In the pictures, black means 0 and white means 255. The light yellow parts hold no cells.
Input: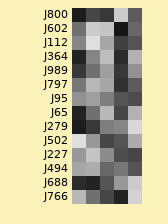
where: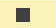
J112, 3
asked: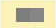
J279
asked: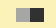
J797
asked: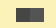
J502
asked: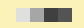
J112
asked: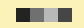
J65

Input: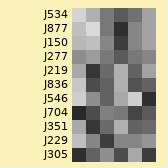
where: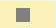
J704, 2
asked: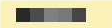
J704
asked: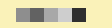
J546
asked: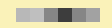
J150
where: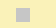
J836, 0
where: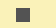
J836, 4
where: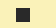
J704, 0

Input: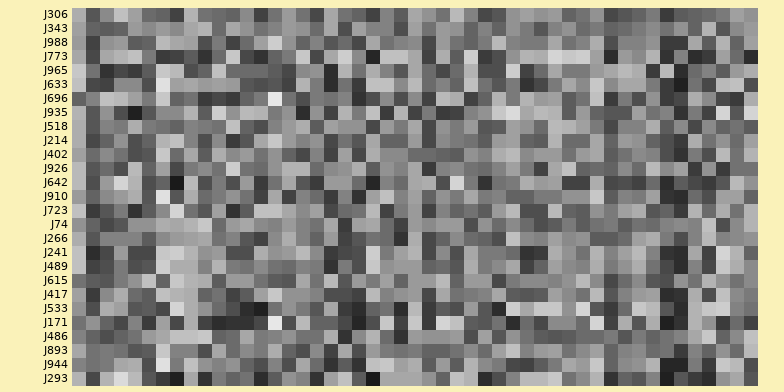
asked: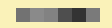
J402
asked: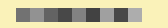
J402
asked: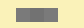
J893
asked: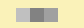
J910

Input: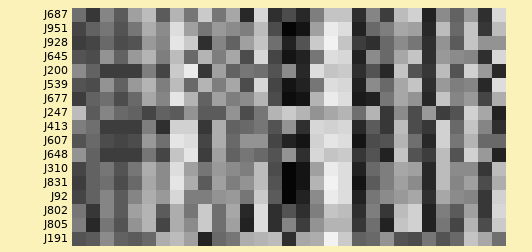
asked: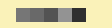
J648
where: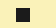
J677, 20

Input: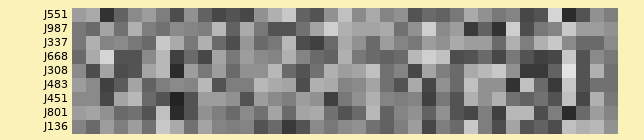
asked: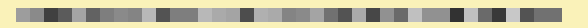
J483
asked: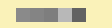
J987
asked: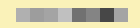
J308
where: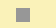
J337, 12
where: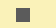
J483, 3
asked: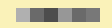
J337

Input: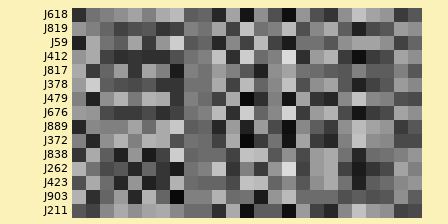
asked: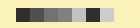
J412
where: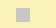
J889, 7
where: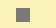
J479, 4

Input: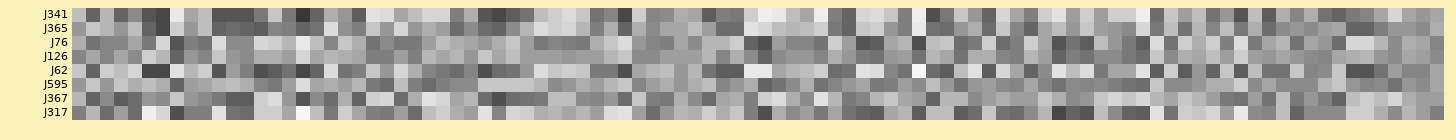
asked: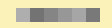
J595
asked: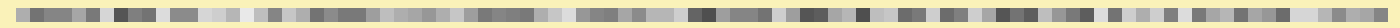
J76
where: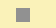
J365, 19

